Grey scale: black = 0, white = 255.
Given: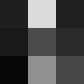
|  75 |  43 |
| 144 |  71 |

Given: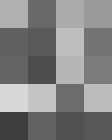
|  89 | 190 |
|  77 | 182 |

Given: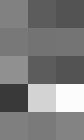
| 115 | 116 |
|  92 |  83 |

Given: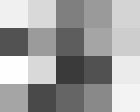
| 155 |  93 |
| 217 |  58 |

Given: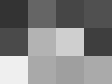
| 179 | 207 |
| 169 | 159 |

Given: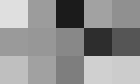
| 151 | 136 |
| 161 | 126 |

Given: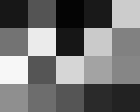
| 235 |  22 |
|  85 | 214 |
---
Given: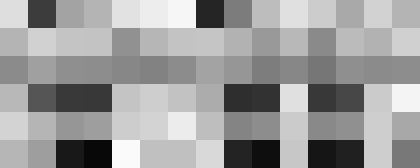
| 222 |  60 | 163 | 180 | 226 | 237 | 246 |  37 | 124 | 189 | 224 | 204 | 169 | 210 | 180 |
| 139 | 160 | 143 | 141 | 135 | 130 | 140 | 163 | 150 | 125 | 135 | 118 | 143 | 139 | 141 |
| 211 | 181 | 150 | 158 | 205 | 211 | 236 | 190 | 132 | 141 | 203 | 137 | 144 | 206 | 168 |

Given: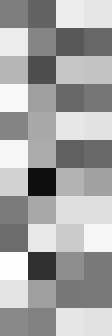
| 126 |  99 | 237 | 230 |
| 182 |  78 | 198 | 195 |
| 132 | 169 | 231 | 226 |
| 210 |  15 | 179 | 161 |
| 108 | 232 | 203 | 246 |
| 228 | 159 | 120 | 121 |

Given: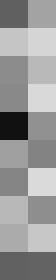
|  96 | 163 |
| 140 | 185 |
|  17 | 145 |
| 133 | 218 |
| 171 | 199 |

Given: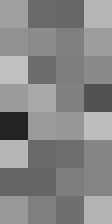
| 160 | 106 | 103 | 181 |
| 192 | 108 | 125 | 138 |
|  35 | 154 | 151 | 189 |
| 100 | 100 | 125 | 133 |

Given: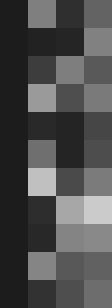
|  28 | 127 |  47 |  99 |
|  28 |  61 | 126 |  89 |
|  28 |  41 |  36 |  70 |
|  28 | 192 |  74 | 123 |
|  28 |  40 | 132 | 137 |
|  28 |  50 |  78 | 109 |

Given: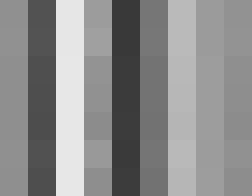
| 144 |  82 | 230 | 156 |  57 | 118 | 186 | 155 | 146 |
| 143 |  79 | 231 | 147 |  59 | 115 | 184 | 157 | 143 |
| 143 |  77 | 231 | 140 |  60 | 114 | 181 | 157 | 140 |
| 143 |  78 | 231 | 142 |  60 | 114 | 182 | 157 | 141 |

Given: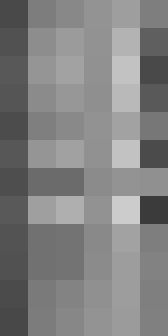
|  73 | 125 | 136 | 147 | 158 | 126 |
|  88 | 149 | 162 | 145 | 194 |  73 |
|  76 | 127 | 137 | 146 | 162 | 119 |
|  78 | 107 | 107 | 139 | 147 | 144 |
|  83 | 113 | 115 | 137 | 162 | 126 |
|  75 | 122 | 131 | 144 | 157 | 127 |
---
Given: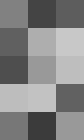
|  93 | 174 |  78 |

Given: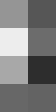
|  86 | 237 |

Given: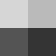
| 186 |  84 |

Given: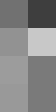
|  62 | 146 |

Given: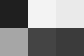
| 234 |  68 |

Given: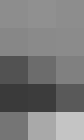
| 141 | 138 |  82 |
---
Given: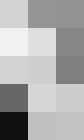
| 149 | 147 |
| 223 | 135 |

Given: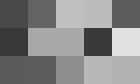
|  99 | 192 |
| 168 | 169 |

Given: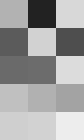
|  34 | 216 |
| 210 |  78 |

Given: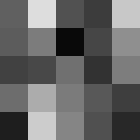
| 221 |  81 |
| 124 |   9 |

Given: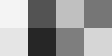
|  83 | 192 |
|  38 | 126 |

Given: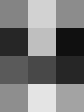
| 210 | 140 |
| 191 |  16 |

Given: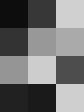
|  55 | 208 |
| 152 | 170 |

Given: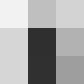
| 191 | 211 |
|  47 | 178 |
